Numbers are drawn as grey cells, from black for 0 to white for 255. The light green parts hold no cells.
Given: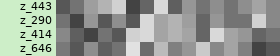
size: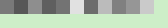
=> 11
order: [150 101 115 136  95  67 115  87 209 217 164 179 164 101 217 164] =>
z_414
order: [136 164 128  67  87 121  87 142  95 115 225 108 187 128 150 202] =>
z_646
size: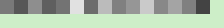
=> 15
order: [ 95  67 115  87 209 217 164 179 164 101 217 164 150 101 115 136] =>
z_414
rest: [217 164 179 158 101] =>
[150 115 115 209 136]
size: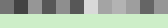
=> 12

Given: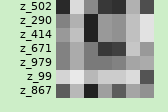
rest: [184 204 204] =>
[219  84]
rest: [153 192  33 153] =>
[145 192 226]

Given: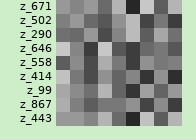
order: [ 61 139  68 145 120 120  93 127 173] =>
z_867
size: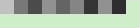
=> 9
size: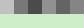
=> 6
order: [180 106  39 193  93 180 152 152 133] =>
z_443
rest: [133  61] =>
[199  87  61 106 120  87]
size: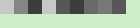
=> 9
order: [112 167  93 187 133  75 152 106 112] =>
z_290

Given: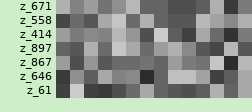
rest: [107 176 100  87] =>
[ 87 183 162 137 176]
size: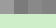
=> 4
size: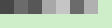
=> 7
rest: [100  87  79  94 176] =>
[100 168]
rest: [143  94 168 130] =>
[137  44 100 191 191 162  65  94 168]
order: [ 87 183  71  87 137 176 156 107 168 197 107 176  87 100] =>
z_897
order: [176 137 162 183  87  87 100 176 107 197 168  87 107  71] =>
z_558

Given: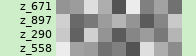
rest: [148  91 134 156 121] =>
[181]
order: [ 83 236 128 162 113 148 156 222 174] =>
z_671
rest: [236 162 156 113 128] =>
[ 83 222 174 140]
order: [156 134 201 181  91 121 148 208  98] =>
z_290
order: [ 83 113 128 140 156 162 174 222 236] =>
z_558
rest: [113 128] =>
[ 83 222 174 140]
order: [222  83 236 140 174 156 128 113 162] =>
z_558

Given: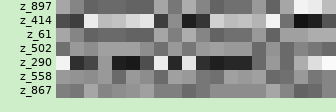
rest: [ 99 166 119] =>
[173 133  99 112 112 153  99 166 243 235 188]
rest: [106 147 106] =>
[133 119 106]
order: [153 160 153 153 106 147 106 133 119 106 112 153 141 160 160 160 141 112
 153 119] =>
z_502
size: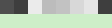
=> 8
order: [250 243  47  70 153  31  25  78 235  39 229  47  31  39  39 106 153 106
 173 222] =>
z_290

